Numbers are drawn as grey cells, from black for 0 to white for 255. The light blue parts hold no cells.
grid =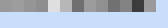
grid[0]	153
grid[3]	142
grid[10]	131

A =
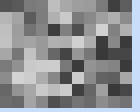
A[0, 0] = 83
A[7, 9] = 57
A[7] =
[103, 148, 167, 201, 187, 203, 64, 102, 160, 57, 71]
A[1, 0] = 181
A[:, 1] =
[89, 164, 157, 159, 118, 145, 211, 148, 104]
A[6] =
[140, 211, 205, 172, 135, 69, 203, 138, 99, 95, 167]
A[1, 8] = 159
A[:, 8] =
[122, 159, 209, 59, 56, 137, 99, 160, 141]
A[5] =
[122, 145, 201, 204, 205, 121, 59, 147, 137, 132, 58]
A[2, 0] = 191
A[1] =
[181, 164, 92, 125, 176, 202, 123, 137, 159, 175, 140]
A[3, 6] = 208
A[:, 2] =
[122, 92, 115, 164, 194, 201, 205, 167, 164]
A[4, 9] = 70
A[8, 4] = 79
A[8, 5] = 96
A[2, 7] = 152
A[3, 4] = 176
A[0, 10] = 93
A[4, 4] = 103
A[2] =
[191, 157, 115, 132, 60, 128, 79, 152, 209, 129, 176]
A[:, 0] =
[83, 181, 191, 194, 167, 122, 140, 103, 109]

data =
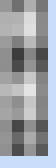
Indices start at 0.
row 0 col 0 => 151
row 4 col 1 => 60
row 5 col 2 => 147
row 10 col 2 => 143
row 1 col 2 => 219
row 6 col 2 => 199
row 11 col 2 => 170
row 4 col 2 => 133
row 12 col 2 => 148
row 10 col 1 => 71
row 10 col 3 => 85
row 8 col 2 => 197
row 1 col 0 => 176
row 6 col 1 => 146
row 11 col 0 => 148

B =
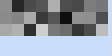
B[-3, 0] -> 141
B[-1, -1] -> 188
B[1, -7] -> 170
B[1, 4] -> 85
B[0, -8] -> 39
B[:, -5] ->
[175, 85, 120]
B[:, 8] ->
[119, 79, 188]
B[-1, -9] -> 168
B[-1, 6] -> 53

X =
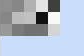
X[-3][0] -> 142
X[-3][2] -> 177
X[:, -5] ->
[142, 135, 153]
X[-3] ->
[142, 135, 177, 227, 63]
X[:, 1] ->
[135, 188, 122]

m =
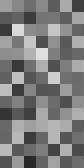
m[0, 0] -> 158
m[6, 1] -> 191
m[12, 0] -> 185
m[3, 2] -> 197
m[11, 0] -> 102
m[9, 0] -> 53
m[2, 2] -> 139
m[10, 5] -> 171
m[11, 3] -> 102
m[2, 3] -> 132
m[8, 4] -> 108
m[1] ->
[90, 98, 60, 116, 117, 93, 165]
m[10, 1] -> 174
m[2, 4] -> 197
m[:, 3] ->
[137, 116, 132, 79, 224, 174, 108, 85, 143, 171, 170, 102, 126, 100]
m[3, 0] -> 163
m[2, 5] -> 146
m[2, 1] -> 216
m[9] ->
[53, 88, 63, 171, 102, 144, 174]
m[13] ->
[82, 154, 41, 100, 162, 89, 109]
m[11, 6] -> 112
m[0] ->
[158, 135, 110, 137, 92, 169, 63]
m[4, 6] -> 104
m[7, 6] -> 109
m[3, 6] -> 175
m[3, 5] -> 89
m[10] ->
[104, 174, 159, 170, 181, 171, 94]
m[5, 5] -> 126
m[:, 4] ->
[92, 117, 197, 144, 127, 80, 206, 86, 108, 102, 181, 182, 68, 162]

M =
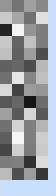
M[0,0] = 149
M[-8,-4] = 216
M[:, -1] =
[136, 223, 125, 124, 77, 184, 191, 149, 109, 89, 180, 205, 202, 220, 55]
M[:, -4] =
[149, 201, 35, 199, 191, 96, 111, 216, 87, 159, 113, 94, 70, 125, 186]
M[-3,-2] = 123
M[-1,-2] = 156
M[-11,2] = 157
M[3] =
[199, 99, 193, 124]
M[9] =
[159, 89, 213, 89]
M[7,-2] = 156
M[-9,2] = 133
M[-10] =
[96, 102, 76, 184]
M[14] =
[186, 79, 156, 55]

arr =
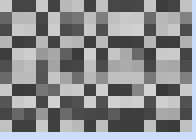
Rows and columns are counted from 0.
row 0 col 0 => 201
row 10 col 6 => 185
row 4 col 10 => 170
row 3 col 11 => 65
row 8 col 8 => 81
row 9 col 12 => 69
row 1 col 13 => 185
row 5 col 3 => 87
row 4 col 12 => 60
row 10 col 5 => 195
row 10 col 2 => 64
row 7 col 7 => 66
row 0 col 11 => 71
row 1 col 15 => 129
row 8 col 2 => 207
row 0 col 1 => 70
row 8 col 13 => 207
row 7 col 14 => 66
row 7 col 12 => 211
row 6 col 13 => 181
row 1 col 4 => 198
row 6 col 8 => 143
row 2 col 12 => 74
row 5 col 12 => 71
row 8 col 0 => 85
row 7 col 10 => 63
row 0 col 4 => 66
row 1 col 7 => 188
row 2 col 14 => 199
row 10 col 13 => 62
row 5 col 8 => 76
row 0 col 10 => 69
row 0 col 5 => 184
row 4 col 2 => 205

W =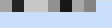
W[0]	163
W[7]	132
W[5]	23

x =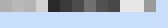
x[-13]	175
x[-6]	112
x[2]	181

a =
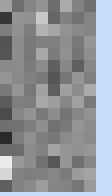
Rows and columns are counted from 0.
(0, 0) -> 161
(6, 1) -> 137
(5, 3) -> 140
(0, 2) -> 132
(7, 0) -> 121
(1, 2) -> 145
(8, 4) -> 157
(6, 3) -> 121
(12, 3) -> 131
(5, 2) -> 123
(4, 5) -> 144
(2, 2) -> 126
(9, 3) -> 121
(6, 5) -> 119
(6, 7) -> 127
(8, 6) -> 160
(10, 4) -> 113
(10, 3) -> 142
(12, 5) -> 149
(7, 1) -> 149
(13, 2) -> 141
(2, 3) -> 178
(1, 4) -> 102
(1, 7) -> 132
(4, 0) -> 85
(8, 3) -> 168
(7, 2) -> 120
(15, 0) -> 95
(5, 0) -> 137
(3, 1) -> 141
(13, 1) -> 152
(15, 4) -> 133
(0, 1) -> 111
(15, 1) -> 130
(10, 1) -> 114
